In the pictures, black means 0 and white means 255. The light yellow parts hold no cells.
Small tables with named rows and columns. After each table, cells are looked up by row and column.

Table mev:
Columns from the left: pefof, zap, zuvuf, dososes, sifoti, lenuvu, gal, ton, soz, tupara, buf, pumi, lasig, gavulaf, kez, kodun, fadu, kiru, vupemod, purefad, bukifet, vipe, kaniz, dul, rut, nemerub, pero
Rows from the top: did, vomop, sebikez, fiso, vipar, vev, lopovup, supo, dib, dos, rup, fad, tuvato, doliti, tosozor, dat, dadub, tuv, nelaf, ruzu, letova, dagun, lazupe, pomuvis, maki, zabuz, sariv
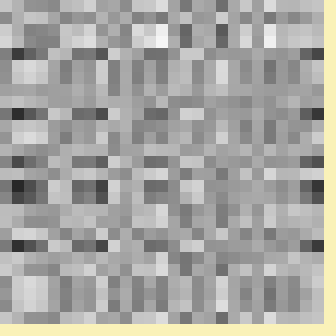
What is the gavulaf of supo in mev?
156
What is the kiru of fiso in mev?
176
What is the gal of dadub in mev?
118
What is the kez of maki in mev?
169
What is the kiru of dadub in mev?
155
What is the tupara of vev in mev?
128
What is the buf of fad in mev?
169
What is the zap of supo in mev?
164
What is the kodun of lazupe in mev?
118
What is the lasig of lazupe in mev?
193
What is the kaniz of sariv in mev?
219
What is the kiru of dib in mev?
161
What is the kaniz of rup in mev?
122
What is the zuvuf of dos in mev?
87

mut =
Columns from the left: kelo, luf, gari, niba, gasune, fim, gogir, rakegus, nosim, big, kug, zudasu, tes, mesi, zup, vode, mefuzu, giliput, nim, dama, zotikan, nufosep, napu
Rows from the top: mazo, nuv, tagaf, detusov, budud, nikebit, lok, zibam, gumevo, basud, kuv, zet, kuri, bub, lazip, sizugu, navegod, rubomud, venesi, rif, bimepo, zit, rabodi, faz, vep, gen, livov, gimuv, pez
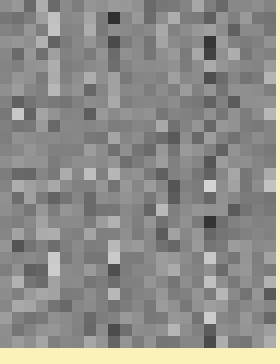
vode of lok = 136
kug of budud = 144
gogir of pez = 133
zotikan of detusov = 124
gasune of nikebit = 174
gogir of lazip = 136
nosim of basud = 153
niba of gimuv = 147

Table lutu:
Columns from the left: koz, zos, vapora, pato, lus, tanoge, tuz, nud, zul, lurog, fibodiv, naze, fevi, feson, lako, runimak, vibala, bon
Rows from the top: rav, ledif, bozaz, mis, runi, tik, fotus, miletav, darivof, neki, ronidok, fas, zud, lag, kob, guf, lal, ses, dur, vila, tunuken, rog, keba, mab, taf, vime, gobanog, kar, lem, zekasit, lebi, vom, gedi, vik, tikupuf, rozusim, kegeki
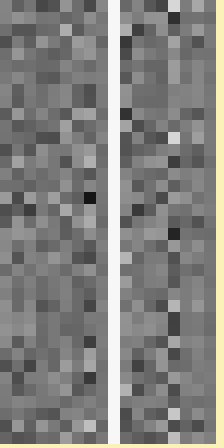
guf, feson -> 140
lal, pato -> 124
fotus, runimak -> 112
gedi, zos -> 89
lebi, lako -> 106
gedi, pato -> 120
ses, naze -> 57
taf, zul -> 122
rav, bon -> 122
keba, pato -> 130
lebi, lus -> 103
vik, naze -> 126
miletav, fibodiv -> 145
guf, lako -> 94
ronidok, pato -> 108
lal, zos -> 74
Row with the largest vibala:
rav

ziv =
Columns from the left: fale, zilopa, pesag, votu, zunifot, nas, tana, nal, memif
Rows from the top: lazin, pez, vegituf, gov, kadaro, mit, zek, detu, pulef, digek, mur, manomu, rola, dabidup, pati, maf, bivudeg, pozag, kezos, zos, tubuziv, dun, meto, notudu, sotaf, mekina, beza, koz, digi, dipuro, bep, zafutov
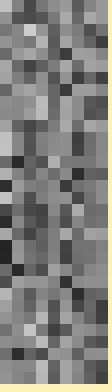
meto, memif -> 141
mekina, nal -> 104
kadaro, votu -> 142
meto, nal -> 133
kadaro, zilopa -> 153
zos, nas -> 168
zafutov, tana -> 132
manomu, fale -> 192
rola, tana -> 66
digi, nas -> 164
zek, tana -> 63
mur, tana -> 109
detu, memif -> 133
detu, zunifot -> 102
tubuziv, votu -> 95
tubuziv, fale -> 36

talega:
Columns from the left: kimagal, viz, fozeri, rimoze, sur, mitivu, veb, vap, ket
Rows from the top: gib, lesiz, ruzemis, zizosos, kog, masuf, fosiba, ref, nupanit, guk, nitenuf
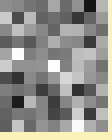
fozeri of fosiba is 137
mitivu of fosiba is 214
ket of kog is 157
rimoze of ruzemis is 135
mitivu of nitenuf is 168
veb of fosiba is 196
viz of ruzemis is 191

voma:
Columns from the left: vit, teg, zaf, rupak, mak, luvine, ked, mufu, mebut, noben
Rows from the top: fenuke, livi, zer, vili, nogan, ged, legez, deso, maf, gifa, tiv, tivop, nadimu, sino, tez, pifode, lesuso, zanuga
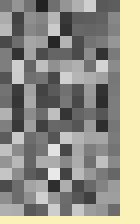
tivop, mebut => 166
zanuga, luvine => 106
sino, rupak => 173
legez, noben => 119
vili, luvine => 180
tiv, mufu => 154
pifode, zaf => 164
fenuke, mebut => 89
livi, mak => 182
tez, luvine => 66
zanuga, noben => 107

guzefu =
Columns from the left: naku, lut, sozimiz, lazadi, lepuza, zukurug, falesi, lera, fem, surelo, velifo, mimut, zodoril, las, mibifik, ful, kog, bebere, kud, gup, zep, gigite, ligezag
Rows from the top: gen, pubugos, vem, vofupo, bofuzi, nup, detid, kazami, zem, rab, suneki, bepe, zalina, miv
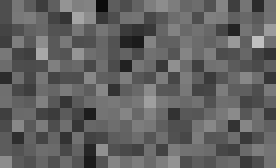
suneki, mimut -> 125
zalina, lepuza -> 107
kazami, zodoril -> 139
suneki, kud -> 112
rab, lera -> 29
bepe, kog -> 125
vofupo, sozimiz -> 89
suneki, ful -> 79
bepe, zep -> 57
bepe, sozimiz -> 99
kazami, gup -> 94
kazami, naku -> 111

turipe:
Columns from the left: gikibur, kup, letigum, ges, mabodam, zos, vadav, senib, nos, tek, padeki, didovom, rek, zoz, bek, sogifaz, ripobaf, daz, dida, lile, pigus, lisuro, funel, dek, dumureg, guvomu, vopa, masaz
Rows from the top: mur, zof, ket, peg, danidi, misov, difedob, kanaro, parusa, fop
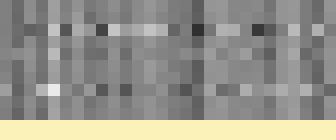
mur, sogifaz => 121
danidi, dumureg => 166
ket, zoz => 177
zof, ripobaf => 96
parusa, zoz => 134
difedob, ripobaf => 94
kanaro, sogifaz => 84
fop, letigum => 137
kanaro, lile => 118
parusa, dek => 147
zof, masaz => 144
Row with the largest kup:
danidi

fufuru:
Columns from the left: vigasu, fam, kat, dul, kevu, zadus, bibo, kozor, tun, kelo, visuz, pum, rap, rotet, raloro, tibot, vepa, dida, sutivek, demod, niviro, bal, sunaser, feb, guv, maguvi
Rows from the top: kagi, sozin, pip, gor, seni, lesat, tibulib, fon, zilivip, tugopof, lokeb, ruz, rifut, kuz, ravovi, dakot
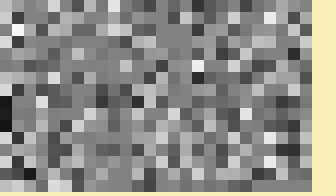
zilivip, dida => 111
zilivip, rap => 192
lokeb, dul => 182
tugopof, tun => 153
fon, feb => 127
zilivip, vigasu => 24
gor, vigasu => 217
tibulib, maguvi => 81
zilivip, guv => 78
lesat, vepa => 237
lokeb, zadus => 73
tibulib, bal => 121
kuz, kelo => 150
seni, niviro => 198
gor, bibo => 130
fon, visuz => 75
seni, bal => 122
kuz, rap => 130
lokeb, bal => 126

